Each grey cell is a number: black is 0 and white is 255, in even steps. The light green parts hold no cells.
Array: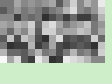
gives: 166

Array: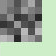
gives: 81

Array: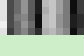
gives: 107

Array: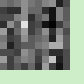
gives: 118

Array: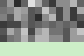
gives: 45

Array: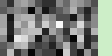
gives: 149
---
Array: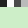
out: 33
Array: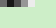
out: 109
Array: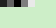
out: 32
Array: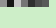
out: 146
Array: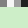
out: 128
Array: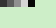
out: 51
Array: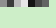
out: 143
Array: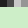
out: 30
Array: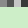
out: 138
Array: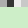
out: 173
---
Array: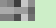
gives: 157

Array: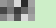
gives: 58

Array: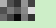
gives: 92

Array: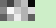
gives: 205

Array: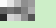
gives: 99

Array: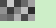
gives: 131
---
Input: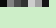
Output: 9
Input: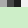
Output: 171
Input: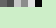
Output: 101
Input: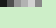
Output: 24
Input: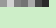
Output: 153
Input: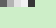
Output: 96
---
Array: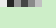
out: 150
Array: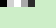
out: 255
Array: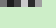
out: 68
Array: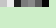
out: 34
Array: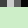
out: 96
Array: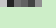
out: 113
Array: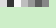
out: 249
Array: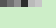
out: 143
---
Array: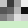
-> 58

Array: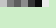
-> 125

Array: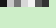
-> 200

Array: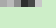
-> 186

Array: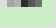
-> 164

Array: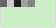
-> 205

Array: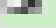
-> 227

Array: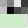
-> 126

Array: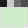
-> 203

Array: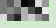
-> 91
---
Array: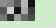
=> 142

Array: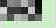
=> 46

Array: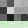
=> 143

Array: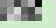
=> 136

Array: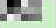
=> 183

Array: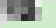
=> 163

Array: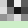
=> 207
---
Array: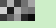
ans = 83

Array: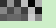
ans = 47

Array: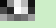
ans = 9

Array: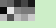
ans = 109

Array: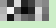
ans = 151

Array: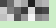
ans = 72
